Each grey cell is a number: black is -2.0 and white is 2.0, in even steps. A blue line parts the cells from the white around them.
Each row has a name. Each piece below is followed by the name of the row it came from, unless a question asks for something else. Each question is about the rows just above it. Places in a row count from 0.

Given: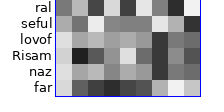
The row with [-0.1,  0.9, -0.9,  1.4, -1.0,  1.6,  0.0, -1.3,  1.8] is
ral
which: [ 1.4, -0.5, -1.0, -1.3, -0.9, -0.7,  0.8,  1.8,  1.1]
far
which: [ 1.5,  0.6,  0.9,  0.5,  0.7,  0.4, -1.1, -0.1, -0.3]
lovof
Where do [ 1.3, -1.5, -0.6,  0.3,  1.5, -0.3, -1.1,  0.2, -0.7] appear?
Risam
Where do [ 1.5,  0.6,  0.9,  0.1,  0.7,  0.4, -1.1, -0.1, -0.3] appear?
naz

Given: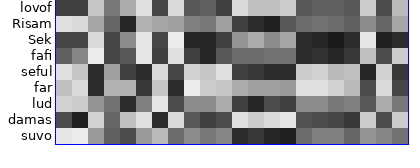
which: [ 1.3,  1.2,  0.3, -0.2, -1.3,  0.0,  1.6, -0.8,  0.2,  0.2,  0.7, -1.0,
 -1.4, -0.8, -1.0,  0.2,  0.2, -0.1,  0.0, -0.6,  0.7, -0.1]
lud
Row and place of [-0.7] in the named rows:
damas, 15
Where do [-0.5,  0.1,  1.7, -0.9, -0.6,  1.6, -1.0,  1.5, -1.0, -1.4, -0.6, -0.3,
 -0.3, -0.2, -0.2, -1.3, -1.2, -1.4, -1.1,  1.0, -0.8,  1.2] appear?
fafi
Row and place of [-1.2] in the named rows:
fafi, 16

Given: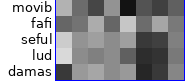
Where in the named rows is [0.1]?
damas, 7
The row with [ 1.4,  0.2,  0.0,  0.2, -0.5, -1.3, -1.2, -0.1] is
lud
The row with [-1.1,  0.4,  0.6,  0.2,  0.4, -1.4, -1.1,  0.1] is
damas
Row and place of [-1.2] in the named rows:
lud, 6
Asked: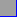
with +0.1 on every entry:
[0.6]

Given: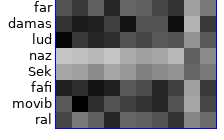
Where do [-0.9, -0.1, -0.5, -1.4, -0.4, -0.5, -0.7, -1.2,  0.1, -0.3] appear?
ral
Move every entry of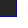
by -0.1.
[-1.5]
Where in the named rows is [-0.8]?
fafi, 5
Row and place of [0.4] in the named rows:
Sek, 4
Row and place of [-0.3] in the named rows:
ral, 9
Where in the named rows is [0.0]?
Sek, 5
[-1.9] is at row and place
lud, 0

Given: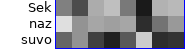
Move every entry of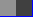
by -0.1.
[ 0.2, -1.1]
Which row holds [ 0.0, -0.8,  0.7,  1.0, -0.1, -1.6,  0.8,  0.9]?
Sek
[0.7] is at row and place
Sek, 2
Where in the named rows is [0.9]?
Sek, 7
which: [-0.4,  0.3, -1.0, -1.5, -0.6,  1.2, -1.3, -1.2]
suvo
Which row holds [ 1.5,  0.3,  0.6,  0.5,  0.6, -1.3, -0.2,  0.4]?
naz
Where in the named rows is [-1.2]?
suvo, 7

